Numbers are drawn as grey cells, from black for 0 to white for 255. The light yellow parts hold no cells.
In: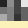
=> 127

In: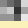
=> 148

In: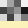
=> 67

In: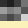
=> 73

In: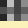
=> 179

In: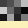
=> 163
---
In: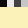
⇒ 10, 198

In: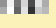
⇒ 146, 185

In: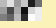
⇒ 186, 237

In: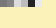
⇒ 120, 235

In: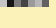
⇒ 197, 97

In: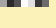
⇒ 165, 107

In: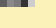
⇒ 95, 205
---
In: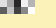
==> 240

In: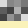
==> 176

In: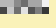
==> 167

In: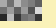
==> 82

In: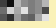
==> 140

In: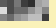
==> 175

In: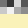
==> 215

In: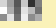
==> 186

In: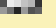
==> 181
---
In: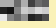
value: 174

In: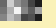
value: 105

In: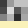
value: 60

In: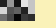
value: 33

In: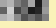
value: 166

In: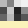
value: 185
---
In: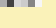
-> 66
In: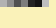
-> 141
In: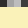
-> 164
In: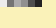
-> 116
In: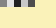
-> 228
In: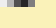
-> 181
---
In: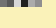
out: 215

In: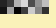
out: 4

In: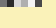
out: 216

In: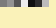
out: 85

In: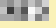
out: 155

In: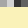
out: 54

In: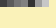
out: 117

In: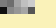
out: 150

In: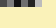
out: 19
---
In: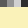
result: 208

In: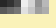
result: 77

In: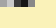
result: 60

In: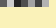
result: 37

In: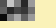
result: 125

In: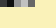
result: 149

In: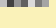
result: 149
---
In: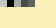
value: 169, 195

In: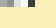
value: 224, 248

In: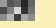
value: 212, 212

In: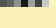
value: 24, 199

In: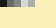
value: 134, 215

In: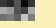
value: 83, 195

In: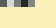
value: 121, 214

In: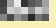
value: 219, 234

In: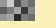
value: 165, 204

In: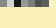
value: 151, 211
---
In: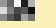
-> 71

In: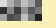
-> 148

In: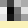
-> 7

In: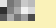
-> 171

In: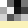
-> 240

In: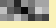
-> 105
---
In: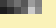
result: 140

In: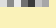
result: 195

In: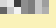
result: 215

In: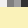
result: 127

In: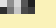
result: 197

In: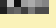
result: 158

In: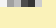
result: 190

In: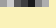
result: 159

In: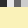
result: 103

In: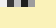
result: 157
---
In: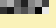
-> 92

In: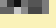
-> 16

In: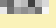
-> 202

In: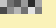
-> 85

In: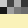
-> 172

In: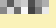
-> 189

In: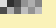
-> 75
